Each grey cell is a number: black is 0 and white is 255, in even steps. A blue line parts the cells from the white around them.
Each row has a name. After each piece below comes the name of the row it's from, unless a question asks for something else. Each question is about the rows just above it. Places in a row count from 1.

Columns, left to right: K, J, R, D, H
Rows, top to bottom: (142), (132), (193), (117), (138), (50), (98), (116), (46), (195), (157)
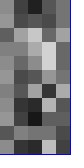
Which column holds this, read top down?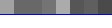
H
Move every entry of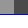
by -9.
[141  65]
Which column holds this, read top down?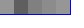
K
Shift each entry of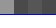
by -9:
[141  65  77  65]

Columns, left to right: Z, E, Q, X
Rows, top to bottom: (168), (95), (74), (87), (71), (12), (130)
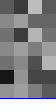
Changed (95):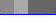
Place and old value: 2, [158]
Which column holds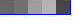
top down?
X
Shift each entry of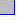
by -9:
[180]
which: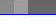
(95)
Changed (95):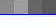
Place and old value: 4, [102]
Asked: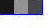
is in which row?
(12)
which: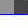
(12)

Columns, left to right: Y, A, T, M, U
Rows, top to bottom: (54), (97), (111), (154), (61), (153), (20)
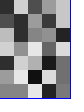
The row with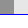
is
(154)
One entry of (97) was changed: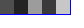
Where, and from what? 2, [46]

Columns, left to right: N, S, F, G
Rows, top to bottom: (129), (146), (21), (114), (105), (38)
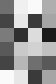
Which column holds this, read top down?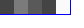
N
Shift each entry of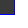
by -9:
[49]

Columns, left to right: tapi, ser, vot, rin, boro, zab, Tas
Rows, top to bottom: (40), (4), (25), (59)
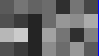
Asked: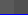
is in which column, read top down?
tapi
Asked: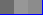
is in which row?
(4)
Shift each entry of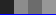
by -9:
[ 27 131  99 142]
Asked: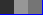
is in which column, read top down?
boro
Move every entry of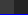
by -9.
[50 27]

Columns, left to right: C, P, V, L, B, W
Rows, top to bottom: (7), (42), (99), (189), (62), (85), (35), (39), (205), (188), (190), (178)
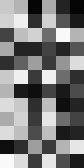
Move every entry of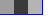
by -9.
[149  49 171]
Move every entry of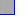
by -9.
[161]
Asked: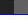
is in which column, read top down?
P
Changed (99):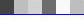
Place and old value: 6, [180]
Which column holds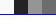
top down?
B
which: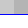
(7)

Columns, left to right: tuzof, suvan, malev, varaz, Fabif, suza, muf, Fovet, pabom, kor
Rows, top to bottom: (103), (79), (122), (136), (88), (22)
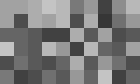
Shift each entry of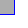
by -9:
[164]
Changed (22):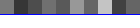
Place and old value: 2, [65]
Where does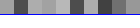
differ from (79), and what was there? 8, [54]
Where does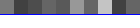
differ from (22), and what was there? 4, [112]
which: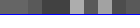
(122)
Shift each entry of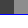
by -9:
[ 56 132]

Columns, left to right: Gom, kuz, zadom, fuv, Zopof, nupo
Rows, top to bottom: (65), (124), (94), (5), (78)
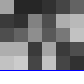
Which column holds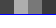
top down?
Zopof
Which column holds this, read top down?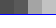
fuv
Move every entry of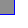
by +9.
[151]
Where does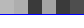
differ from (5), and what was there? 1, [174]

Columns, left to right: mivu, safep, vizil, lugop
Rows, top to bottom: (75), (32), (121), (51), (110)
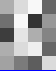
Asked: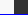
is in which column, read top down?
vizil
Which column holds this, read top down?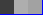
mivu

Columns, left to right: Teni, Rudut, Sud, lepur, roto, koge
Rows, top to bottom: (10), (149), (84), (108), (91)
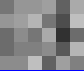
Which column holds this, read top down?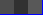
roto
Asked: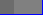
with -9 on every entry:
[ 99 119 119]
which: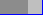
(91)
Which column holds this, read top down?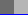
koge

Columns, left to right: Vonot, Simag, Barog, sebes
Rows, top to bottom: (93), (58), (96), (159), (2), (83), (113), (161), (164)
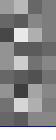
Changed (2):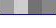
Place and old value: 1, [147]
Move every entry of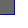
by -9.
[94]
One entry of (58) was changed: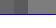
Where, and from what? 3, [135]

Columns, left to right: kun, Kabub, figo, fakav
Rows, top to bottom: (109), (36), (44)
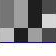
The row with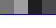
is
(109)

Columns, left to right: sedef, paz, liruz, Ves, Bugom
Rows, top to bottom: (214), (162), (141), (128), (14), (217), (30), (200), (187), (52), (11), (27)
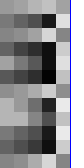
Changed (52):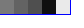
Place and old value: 4, [25]
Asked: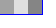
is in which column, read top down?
Bugom
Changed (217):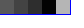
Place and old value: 5, [193]
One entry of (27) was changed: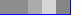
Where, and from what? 1, [133]

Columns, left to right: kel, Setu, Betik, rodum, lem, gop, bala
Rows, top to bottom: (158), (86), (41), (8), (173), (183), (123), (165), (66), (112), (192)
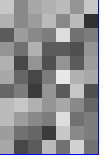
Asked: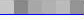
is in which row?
(158)
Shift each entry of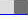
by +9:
[230 122]
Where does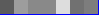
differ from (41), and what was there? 4, [125]
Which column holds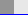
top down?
lem
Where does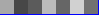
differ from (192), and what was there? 5, [113]
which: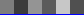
(123)

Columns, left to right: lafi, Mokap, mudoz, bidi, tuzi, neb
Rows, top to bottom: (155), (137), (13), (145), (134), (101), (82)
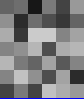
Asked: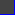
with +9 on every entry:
[76]
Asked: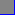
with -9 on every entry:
[123]

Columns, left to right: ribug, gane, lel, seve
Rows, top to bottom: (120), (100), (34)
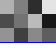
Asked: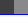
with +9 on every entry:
[ 72 146]
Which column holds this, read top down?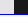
seve
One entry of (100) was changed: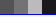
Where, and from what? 1, [75]

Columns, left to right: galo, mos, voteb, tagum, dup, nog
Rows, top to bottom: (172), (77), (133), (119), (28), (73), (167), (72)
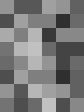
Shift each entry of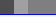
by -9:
[ 69 151 118 118]
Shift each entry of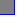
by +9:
[136]
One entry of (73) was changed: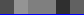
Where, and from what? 2, [160]
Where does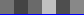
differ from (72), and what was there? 2, [78]
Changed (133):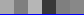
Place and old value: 5, [136]

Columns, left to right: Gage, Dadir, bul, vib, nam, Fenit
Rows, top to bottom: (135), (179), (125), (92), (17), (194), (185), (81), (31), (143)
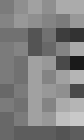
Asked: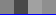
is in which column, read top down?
nam
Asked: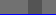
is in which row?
(125)
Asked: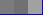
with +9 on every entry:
[132 122 170]
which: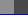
(185)
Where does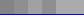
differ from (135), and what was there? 1, [123]
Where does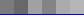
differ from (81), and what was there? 2, [113]

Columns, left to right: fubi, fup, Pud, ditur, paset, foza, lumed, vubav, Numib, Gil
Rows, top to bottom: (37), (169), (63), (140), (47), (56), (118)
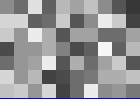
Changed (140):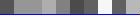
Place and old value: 1, [75]
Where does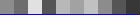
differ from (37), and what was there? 4, [97]
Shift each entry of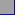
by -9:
[153]
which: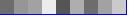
(47)

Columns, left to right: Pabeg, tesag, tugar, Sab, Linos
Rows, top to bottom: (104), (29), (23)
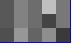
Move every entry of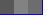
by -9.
[ 79 121 100]
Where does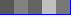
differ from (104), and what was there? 3, [109]
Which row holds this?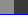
(23)
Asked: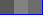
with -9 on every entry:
[ 79 121 100]

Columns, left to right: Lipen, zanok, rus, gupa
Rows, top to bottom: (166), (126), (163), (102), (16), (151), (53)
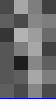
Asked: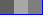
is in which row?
(151)
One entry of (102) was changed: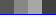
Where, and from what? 2, [126]
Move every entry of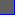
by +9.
[104]
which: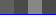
(53)
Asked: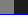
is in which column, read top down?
zanok
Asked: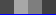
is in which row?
(166)

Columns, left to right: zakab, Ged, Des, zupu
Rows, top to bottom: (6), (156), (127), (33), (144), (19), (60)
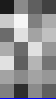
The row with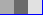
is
(33)
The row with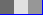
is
(33)
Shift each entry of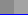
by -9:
[130 154]
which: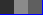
(60)
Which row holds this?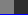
(60)
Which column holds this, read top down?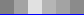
Des

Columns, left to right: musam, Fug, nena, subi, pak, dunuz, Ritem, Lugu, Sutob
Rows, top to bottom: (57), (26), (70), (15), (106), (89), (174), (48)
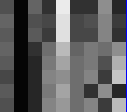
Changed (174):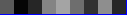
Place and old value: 4, [121]
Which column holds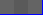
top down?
musam
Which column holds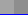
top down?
pak
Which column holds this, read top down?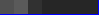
nena
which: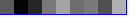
(106)

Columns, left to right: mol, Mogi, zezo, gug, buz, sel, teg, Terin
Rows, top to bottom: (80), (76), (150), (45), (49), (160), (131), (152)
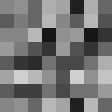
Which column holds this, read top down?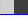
Mogi
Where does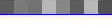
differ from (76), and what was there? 3, [103]
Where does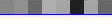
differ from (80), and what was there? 7, [174]

